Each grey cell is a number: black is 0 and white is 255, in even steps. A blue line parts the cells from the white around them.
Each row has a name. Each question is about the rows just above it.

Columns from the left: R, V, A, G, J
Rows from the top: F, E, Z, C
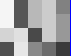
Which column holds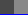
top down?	A
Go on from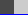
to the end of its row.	[152]
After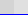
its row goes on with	[ 73 204 152]
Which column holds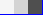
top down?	R
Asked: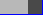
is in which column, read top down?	A

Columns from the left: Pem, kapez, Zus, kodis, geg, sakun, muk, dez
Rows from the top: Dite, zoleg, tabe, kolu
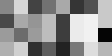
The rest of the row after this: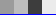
[241   5]
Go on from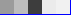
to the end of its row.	[5]
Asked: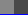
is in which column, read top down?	Pem
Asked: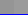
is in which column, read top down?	Zus
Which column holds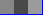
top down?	Pem

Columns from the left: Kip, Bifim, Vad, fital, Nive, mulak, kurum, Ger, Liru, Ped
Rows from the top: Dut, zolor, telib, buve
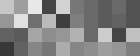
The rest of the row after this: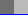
[ 62 127 105  91  98  83]
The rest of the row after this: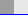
[ 69 211 119 105  91 105  83]

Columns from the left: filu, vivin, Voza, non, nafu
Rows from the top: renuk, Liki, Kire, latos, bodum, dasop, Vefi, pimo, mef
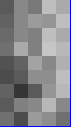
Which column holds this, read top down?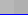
nafu
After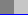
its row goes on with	[184]
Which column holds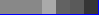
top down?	vivin
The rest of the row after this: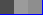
[112]
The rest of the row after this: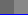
[128 190 170]
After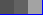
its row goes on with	[136 176]
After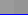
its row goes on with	[190]

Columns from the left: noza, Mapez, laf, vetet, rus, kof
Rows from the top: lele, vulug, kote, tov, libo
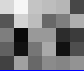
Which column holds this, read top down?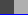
kof
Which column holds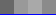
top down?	vetet

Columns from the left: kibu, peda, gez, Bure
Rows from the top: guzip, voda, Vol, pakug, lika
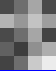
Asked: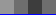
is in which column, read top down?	peda
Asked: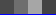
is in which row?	Vol
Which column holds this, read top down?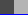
kibu
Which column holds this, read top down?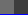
peda
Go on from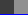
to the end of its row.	[174]
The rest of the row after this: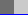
[236]

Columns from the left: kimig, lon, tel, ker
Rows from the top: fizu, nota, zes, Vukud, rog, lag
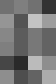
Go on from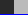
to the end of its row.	[142]
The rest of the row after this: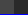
[187 142]
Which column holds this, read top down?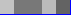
tel
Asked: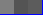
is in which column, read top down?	lon
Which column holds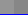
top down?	kimig

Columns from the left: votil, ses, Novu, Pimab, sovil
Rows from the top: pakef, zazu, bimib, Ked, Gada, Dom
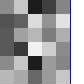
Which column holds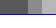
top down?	votil
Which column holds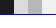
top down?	Novu

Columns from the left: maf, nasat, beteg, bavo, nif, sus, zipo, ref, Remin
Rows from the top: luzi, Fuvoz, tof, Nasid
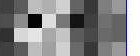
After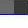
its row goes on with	[126 153]
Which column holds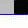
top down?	beteg
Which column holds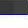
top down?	zipo
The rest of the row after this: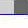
[ 56 126 153]

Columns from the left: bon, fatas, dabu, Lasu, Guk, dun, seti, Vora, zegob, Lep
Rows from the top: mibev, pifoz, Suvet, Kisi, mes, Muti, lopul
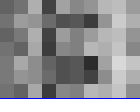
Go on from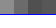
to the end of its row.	[ 66 141 203 175]
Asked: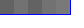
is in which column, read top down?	bon
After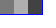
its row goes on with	[156 128 156 183 189 148]
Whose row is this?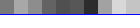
mes

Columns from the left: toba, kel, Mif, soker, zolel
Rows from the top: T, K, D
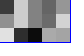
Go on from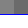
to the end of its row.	[211]
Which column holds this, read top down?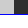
kel
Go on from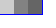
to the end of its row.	[150]

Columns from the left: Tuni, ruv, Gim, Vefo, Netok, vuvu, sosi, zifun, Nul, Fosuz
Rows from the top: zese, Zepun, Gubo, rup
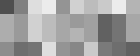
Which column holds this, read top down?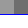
ruv
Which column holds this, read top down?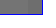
Nul
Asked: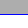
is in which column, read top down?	Tuni

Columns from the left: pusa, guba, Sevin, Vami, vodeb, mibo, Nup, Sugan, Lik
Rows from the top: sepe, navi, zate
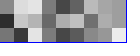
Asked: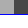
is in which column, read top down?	vodeb
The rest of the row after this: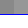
[236]
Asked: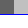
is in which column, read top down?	mibo
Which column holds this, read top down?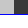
guba
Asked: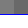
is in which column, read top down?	Vami
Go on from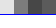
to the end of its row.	[137 151 236]

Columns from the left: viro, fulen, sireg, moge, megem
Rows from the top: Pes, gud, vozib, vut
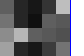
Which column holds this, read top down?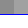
viro
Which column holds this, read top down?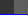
moge
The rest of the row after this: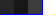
[115]
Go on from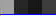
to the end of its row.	[115]
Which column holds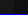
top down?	sireg

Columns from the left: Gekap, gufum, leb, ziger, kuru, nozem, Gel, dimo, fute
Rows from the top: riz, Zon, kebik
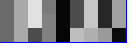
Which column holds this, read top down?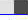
leb
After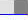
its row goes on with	[  6  76 198  39 161]

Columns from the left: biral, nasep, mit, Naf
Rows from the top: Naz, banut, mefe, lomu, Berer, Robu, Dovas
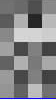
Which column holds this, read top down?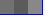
biral
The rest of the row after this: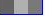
[168]

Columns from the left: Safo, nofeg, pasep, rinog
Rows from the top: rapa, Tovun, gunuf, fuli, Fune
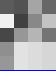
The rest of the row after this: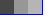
[116]
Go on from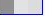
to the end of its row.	[214]
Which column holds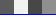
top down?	Safo
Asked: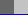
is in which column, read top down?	rinog
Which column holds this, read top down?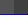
nofeg

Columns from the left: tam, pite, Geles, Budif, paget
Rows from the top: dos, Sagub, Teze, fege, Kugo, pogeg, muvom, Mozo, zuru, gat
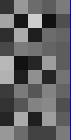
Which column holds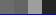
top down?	Budif
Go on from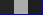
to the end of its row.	[158  93]
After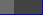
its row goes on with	[123]
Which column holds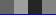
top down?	Budif

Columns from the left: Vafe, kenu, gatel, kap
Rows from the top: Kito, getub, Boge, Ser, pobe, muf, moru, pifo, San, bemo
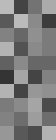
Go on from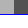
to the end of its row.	[138 123]
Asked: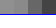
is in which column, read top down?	gatel
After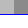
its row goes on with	[60]
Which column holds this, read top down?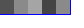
kenu

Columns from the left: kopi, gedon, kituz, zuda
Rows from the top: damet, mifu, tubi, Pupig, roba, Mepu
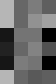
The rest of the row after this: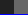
[131  81]
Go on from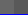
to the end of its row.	[95]
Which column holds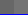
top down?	gedon
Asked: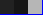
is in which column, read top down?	kopi
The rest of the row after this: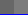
[95]
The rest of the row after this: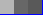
[95]
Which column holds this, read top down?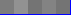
kituz

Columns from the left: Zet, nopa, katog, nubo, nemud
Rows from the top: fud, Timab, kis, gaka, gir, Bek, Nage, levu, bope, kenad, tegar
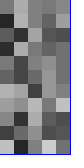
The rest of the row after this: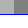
[ 99 158]
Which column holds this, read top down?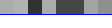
nopa

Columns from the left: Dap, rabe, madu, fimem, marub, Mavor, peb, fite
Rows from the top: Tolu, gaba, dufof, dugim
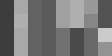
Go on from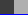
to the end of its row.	[ 98  90 160 175 134  82]
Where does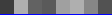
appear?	gaba
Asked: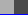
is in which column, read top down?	Mavor
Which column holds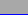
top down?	rabe
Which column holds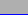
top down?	Mavor

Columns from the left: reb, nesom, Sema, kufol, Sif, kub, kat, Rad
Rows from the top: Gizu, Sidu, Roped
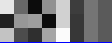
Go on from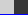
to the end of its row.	[117  90]
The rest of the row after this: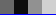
[ 61 117  90]
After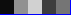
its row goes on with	[90]
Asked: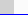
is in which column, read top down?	Sif
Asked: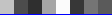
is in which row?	Roped

